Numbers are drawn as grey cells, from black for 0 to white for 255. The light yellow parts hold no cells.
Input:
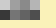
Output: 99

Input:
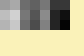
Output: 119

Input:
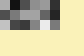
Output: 163

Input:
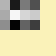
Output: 214

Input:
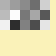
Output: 120

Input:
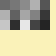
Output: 166

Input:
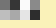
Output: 229

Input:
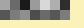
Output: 143
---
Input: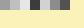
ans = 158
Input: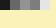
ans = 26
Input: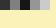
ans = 50
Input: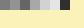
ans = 124
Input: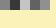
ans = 132
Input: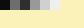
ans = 12
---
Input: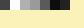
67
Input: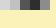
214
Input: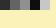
46
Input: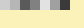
206
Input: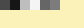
73
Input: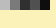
188
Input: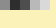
140
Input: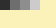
46
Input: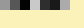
152
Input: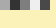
170
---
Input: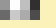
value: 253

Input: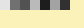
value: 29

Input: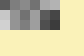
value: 114

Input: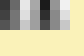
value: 27

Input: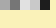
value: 225

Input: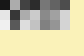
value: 119
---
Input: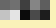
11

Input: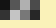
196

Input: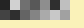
170

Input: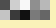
17

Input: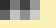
193

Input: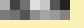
164

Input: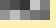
138

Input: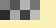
168
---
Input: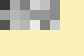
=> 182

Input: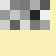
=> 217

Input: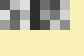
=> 222

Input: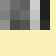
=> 84

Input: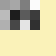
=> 228

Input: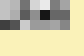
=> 203

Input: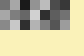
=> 47
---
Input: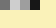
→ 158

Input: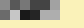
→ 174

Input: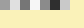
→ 47

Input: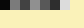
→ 46

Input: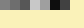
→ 14

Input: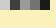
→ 114
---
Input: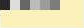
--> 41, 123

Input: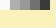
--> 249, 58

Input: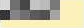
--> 216, 164

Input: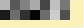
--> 182, 79

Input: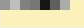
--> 150, 171

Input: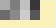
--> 171, 86

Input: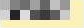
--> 181, 202

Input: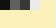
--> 16, 235
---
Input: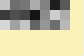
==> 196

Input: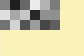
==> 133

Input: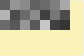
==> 97

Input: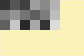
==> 52

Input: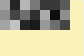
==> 163

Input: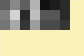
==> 95

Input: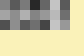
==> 132
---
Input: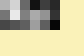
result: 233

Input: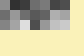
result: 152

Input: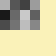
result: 105

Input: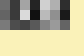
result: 58

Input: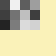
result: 115

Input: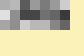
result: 143

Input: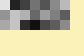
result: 196
